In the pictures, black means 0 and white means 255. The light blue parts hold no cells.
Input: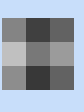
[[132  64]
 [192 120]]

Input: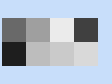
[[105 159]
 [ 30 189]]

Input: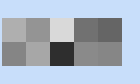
[[175 148]
 [133 167]]

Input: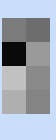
[[123 109]
 [ 10 154]]

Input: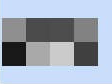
[[143  75]
 [ 24 169]]

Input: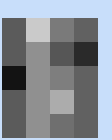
[[ 91 202]
 [ 91 144]]
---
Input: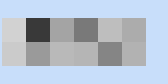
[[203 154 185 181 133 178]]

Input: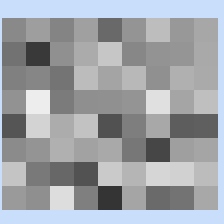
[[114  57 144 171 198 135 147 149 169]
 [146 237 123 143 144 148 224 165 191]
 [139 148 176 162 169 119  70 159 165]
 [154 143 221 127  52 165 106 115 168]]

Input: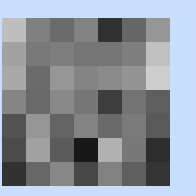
[[162 121 126 117 117 127 192]
 [133 105 136 118  61 115  94]
 [ 76 161  91  24 177 120  45]]

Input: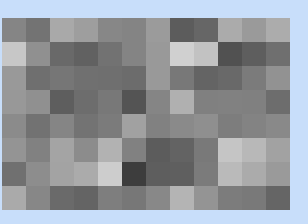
[[199 144 105  97 114 132 153 208 194  81  94 111]
 [152 144  94 109 120  84 133 176 128 129 128 109]
 [148 129 164 140 178 129  92  99 121 197 184 162]
 [170 135 106 100 126 119 136 180 148 124 121 101]]

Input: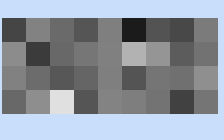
[[140  59 104 118 128 178 149  92 114]
 [104 142 224  85 131 126 115  65 117]]

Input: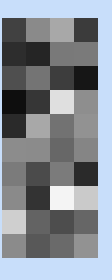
[[ 45  37 121 122]
 [ 14  54 223 142]
 [140 139 103 133]
 [138  51 244 202]
 [139  88 106 146]]

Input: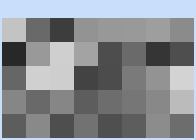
[[ 40 153 207 163  77 106  53  78]
 [134 105 134  93 109 118 136 187]]
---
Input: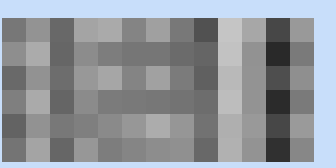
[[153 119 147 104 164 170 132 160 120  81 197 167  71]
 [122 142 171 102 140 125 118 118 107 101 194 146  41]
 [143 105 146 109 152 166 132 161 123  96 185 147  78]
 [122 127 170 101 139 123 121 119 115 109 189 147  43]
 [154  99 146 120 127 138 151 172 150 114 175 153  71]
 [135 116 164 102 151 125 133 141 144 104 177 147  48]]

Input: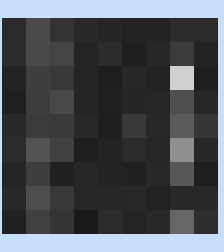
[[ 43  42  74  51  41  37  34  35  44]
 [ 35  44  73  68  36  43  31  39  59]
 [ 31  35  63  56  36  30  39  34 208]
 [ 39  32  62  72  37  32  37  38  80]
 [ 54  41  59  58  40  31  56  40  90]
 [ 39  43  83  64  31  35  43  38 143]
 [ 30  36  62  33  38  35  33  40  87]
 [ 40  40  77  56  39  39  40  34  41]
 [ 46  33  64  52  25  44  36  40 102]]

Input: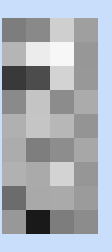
[[159 125 137 207]
 [151 181 236 247]
 [152  57  76 211]
 [171 138 196 140]
 [148 176 197 183]
 [167 172 126 141]
 [150 177 170 211]
 [155 108 169 170]
 [140 152  25 125]]

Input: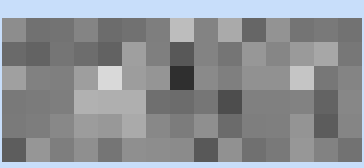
[[114 141 113 115 132 108 113 126 189 131 170 102 147 116 121]
 [119 106  99 117 109  98 159 127  88 131 117 151 134 154 167]
 [132 160 129 127 158 217 157 149  47 138 127 145 145 197 119]
 [135 121 123 126 177 175 175 111 108 118  77 128 128 130  99]
 [133 122 125 136 156 152 170 136 124 143 107 126 127 148  92]
 [114  93 150 126 143 117 143 141 139  88 145 112 121 151 130]]

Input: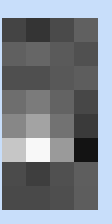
[[ 96  68  52  74]
 [ 80  96 102  90]
 [ 93  79  79  88]
 [ 71 110 123  99]
 [ 58 135 163 114]
 [ 19 198 248 154]
 [ 94  75  62  80]
 [ 93  73  73  78]]

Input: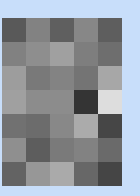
[[ 94  89 130  95 135]
 [110 129 142 160 126]
 [167 157 121 131 116]
 [221 160 140 140  52]
 [ 70 113 108 136 171]
 [106 143  93 122 130]
 [ 69  99 151 170 103]]
